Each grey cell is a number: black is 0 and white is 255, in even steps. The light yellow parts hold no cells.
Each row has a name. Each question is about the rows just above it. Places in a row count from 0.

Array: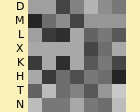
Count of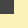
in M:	1
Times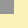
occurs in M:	3
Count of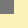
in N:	3
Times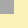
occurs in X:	5
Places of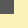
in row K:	4
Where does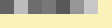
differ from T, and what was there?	3, [130]

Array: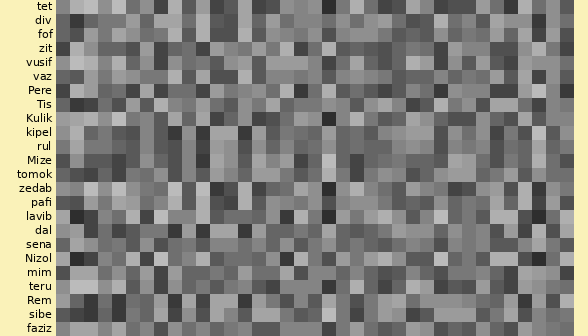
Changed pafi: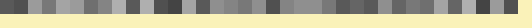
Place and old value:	13, [175]
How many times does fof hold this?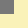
5
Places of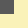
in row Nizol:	11 25 26 30
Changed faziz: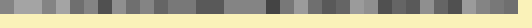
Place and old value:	13, [132]
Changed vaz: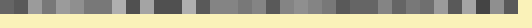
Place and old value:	9, [89]
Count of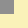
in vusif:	7

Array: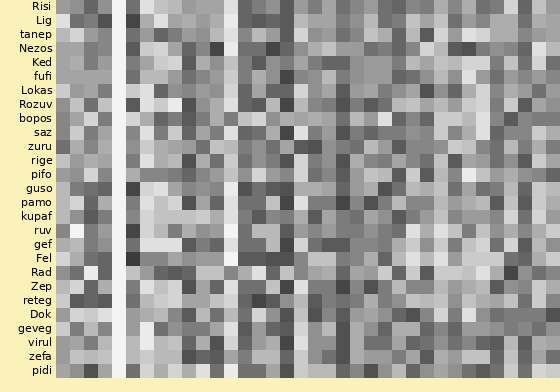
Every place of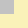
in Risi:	7 34
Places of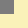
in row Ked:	2 5 13 16 18 24 31
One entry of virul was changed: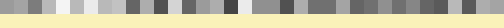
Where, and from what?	17, [224]
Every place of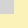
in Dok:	1 14 27
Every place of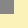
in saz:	0 5 26 28 32 33

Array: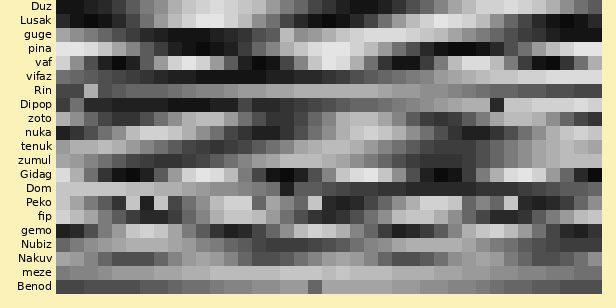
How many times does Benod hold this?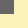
4
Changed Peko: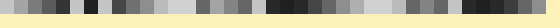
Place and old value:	28, [197]
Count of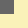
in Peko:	6
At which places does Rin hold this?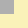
2 17 18 19 20 21 22
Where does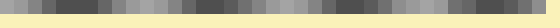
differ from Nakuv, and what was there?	32, [123]
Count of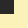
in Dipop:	5
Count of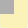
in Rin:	7

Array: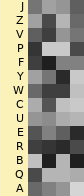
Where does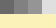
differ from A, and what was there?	3, [213]
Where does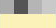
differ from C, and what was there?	2, [192]

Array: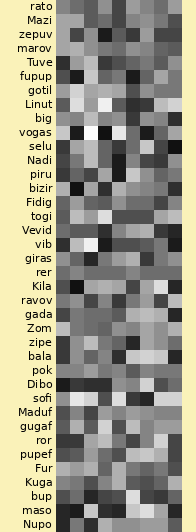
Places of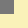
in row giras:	3 7
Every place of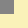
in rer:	1 5

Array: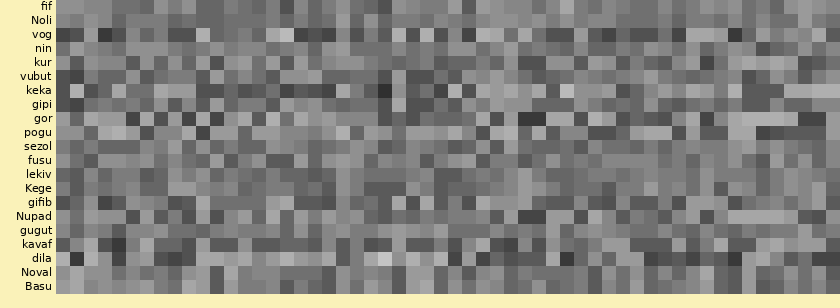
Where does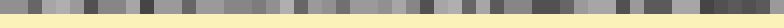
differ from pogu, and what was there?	53, [90]
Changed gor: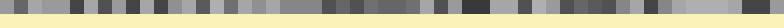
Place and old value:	19, [154]
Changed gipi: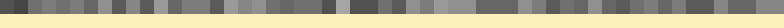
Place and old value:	39, [102]

